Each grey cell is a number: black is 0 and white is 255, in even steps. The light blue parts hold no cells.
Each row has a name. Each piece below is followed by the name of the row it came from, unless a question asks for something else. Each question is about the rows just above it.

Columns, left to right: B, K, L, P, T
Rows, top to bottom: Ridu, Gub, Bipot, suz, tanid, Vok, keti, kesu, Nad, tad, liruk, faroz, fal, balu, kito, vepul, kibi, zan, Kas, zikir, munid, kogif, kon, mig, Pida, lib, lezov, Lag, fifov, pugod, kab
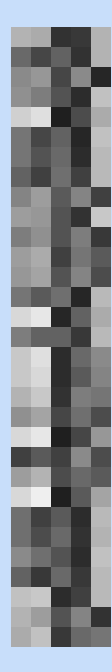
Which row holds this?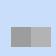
kon
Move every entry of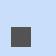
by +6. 89
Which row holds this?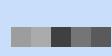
faroz
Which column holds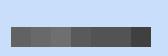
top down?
L
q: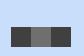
kesu
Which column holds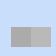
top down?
T
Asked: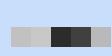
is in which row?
fifov

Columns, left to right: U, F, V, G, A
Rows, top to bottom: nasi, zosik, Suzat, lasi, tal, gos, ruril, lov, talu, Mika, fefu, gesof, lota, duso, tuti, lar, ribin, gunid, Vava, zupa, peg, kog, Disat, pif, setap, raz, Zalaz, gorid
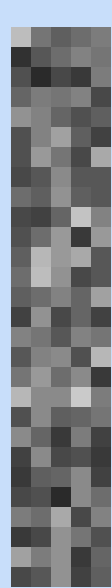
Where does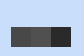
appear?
pif
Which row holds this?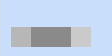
Vava
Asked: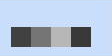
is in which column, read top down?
A
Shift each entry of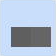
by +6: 101 107
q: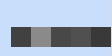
kog
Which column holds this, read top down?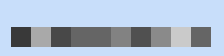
G
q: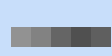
tal

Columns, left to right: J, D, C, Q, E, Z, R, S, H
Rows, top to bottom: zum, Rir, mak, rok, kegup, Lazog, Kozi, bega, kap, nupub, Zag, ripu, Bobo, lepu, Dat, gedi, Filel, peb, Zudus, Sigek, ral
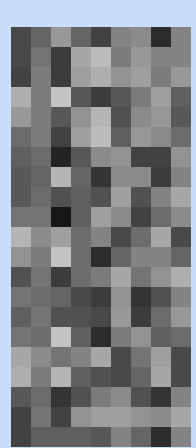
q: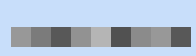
kegup
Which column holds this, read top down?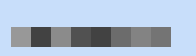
R

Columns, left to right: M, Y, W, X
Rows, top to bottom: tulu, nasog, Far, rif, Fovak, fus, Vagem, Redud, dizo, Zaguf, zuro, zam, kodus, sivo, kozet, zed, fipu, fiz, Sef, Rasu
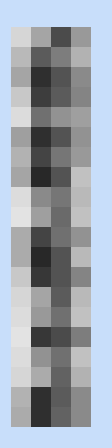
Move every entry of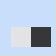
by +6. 233 61
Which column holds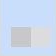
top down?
M
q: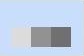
fipu
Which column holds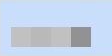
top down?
X
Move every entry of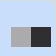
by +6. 177 53
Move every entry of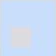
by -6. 214
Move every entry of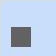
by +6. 104

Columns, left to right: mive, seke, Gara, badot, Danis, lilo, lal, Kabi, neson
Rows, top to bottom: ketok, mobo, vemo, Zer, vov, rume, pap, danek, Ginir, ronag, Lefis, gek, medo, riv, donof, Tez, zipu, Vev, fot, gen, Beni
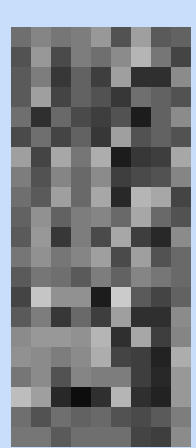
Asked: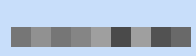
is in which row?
gek
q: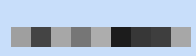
pap
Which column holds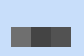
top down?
seke
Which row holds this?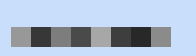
Lefis
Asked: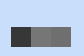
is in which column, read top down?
Gara
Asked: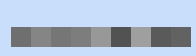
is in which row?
ketok
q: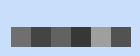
rume

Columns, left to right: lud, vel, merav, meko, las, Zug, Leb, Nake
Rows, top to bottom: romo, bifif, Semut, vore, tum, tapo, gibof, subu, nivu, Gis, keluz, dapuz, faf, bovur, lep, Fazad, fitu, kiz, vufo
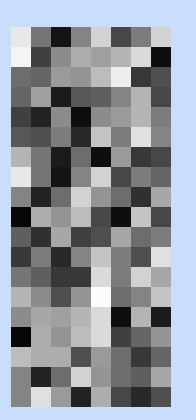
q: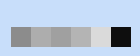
bifif
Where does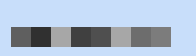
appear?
keluz
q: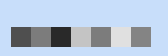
tapo

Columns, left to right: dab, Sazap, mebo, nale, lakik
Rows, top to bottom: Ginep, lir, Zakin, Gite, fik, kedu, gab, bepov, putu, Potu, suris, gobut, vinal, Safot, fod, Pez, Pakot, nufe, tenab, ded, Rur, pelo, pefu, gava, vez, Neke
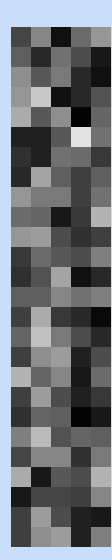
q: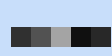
vinal
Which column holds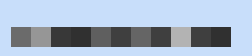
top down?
dab
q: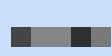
pelo
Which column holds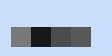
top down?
mebo

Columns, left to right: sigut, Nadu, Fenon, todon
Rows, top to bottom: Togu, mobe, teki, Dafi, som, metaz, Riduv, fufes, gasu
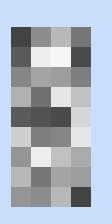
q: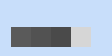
som
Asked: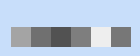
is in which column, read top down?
Nadu
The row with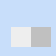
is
Riduv
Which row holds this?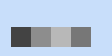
Togu

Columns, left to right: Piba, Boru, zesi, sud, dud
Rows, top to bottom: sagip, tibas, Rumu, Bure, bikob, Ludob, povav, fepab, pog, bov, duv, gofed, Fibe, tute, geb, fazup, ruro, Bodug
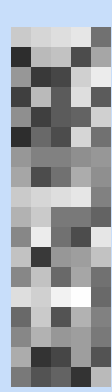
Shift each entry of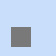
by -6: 115
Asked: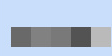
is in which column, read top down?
dud
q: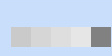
pog

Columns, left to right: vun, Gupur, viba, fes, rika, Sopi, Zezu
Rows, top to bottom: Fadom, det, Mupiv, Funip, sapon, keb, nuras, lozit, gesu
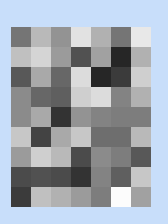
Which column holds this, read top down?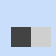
Gupur
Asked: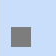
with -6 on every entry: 119
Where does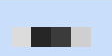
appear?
Mupiv

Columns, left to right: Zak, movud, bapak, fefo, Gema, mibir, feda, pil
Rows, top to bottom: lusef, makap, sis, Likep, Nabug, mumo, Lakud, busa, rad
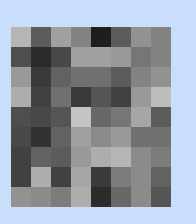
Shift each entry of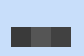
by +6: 64 91 71
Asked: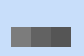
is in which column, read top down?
pil
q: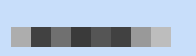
Likep
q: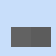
Lakud
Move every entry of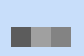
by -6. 86 154 125
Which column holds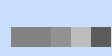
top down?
pil

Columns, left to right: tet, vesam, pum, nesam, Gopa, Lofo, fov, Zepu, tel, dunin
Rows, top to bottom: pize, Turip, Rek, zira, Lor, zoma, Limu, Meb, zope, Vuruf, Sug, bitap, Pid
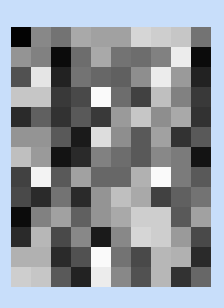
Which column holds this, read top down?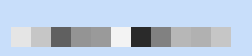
vesam
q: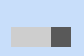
Vuruf
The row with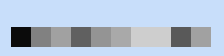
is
Vuruf
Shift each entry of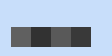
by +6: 102 56 95 63
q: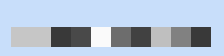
zira

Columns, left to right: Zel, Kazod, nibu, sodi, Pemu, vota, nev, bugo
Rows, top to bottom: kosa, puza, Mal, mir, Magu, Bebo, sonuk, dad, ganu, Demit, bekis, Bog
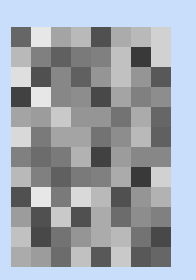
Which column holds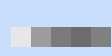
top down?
Kazod
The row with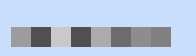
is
Demit
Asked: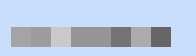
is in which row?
Magu

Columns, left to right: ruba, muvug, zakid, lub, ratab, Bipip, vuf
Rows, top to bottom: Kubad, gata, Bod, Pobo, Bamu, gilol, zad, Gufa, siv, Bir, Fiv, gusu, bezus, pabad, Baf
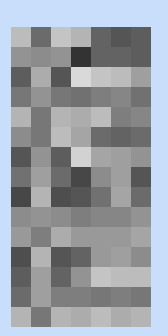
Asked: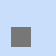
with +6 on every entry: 125
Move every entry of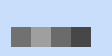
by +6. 119 165 113 77
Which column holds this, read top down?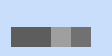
vuf
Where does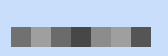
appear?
Gufa
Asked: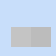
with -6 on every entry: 190 182

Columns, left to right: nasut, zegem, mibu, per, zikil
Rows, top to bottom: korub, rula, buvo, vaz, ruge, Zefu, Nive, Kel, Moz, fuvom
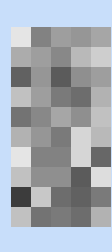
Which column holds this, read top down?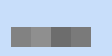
mibu
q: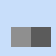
Kel

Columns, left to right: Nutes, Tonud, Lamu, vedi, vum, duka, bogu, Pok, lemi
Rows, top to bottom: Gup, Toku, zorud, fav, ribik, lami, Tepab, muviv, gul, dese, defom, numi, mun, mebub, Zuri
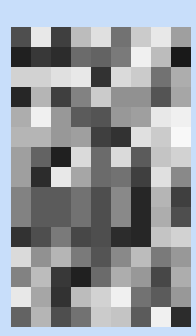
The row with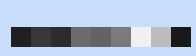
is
Toku
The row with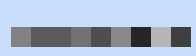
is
gul
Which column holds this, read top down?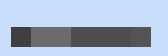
vum
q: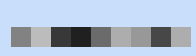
mun
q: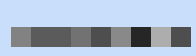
dese
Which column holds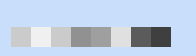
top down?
bogu
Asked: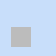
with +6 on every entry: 194

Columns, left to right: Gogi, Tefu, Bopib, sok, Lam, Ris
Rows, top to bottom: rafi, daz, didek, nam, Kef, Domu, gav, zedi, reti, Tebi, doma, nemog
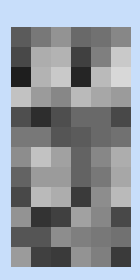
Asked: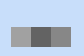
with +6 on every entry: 167 105 141
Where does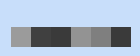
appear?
nemog
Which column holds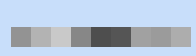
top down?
Bopib
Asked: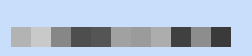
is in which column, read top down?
Bopib

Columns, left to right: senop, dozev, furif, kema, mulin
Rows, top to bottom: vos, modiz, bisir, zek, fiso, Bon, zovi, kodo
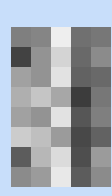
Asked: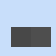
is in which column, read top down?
kema
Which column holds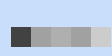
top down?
senop
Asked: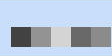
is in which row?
modiz
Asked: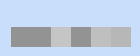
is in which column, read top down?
dozev

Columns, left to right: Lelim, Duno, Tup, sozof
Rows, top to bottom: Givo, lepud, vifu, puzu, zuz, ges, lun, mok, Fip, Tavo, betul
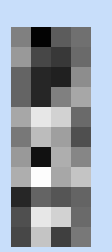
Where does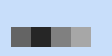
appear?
puzu
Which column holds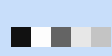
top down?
Duno

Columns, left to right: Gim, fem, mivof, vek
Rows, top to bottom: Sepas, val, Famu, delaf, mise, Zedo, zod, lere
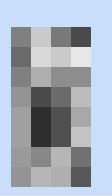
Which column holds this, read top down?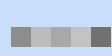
vek
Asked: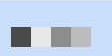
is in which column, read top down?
vek
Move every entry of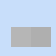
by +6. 188 181
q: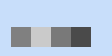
Sepas
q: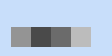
delaf

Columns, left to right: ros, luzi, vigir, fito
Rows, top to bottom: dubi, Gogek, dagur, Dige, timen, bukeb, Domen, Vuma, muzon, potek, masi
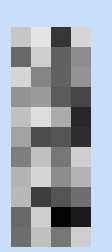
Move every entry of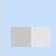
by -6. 193 222
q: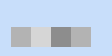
Vuma
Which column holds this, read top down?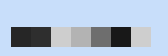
fito
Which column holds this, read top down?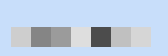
luzi
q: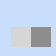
Vuma

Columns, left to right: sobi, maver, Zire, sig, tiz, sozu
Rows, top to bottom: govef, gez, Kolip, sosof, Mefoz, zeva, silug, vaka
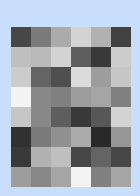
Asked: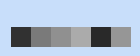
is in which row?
zeva
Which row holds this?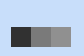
zeva
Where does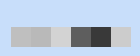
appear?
gez
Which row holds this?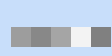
vaka

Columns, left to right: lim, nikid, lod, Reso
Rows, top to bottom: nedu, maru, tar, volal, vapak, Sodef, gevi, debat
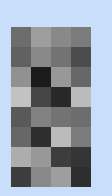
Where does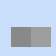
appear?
debat
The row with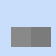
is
nedu
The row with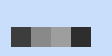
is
debat
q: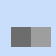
nedu
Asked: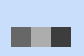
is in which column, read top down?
lim
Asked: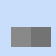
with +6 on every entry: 143 121
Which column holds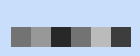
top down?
lod

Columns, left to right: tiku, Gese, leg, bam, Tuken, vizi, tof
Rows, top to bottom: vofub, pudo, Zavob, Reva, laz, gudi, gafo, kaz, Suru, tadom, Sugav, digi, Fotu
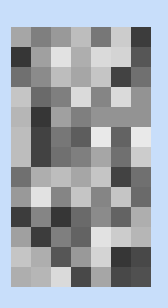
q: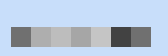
kaz
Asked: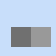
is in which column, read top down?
tiku
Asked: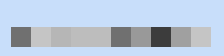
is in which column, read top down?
tiku
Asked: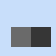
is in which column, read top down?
Gese
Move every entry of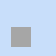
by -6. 160
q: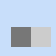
vofub
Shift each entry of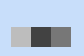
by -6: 183 60 113

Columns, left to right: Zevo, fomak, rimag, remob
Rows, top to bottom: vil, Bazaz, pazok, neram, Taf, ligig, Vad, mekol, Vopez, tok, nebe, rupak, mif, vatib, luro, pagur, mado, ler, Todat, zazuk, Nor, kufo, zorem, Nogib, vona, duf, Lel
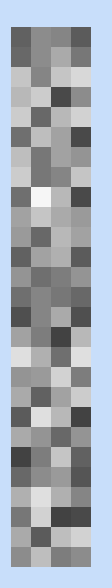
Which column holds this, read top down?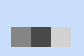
remob
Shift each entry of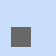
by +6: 110
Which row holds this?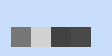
vona
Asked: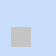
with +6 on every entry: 203
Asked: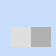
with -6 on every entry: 217 170
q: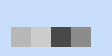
neram

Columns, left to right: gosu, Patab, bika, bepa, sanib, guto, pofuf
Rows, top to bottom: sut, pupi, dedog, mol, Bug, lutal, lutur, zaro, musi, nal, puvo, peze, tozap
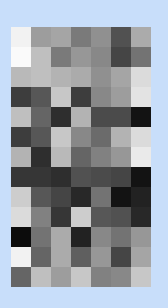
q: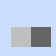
Bug
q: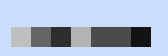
Bug
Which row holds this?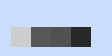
nal
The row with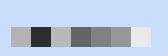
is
lutur
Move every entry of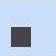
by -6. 63
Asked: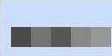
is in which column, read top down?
sanib
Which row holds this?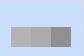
dedog

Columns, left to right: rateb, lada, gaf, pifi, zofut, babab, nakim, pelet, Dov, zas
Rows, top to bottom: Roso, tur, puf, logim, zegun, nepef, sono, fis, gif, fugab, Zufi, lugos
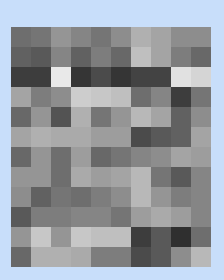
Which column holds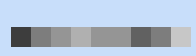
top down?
lada
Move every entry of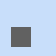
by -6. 91
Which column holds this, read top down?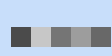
zofut
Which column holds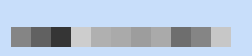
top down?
pifi
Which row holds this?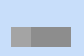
Roso

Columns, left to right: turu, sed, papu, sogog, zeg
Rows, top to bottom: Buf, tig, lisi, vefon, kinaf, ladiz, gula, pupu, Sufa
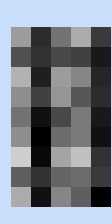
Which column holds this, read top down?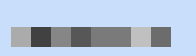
sogog
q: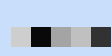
gula
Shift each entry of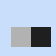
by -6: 172 25
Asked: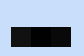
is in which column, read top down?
sed
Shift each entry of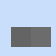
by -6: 94 102

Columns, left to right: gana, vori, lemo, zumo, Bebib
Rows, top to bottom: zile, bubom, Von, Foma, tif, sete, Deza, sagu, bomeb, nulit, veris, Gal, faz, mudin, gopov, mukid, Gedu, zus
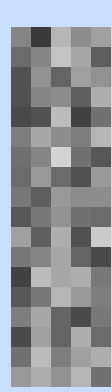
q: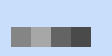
Gal
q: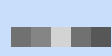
Deza
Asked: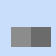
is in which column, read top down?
Bebib
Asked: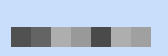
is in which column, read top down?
zumo
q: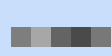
gopov
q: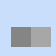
Gal
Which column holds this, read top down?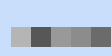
Bebib

